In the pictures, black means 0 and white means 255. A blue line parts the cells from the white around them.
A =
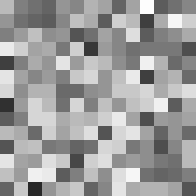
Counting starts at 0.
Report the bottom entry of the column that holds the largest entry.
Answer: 179
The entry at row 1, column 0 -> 149
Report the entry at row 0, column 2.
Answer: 112
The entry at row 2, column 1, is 155
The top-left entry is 186
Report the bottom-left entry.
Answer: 100
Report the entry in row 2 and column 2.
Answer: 192
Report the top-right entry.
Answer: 134
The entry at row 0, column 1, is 127
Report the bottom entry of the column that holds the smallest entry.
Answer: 40
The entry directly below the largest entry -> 63
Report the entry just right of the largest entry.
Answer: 92
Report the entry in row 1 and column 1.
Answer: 112
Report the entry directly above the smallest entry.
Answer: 240
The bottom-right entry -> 84
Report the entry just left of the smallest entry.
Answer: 200

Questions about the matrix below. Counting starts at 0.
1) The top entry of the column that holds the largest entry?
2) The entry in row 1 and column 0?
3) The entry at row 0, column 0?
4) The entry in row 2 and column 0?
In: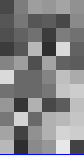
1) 164
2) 86
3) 72
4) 79

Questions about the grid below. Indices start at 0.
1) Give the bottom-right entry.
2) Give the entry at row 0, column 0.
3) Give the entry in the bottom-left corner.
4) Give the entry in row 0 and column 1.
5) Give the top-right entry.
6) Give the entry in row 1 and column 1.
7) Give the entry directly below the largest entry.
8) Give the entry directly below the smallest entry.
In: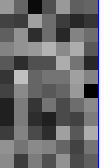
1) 95
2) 153
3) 138
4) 101
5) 101
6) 60
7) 138
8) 138

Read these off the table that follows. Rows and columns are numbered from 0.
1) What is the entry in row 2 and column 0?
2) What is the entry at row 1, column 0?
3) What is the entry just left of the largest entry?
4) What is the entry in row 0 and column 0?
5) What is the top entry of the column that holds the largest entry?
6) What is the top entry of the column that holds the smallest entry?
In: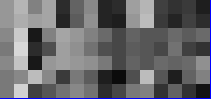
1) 136
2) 151
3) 121
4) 151
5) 181
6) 44

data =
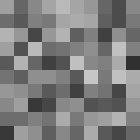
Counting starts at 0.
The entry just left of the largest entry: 89
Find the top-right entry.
136
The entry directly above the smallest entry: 128
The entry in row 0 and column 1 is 102
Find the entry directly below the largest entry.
128
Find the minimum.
48
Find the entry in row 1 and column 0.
109
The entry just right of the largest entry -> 121
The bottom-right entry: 102
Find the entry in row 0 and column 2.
136
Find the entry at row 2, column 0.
179
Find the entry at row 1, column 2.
128
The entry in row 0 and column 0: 159
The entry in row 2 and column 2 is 70
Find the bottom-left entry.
56
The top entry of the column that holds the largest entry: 151
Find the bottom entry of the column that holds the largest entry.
171
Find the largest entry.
198
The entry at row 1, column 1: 89

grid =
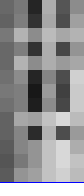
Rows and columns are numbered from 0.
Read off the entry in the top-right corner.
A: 140
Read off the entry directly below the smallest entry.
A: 30
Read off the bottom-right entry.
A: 187
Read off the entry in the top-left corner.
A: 104
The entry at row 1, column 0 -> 98
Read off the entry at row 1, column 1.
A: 126
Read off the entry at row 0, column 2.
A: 37
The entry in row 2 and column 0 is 120
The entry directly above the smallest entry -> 37
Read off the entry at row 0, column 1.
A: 120
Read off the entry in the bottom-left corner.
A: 91
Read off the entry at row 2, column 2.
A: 140
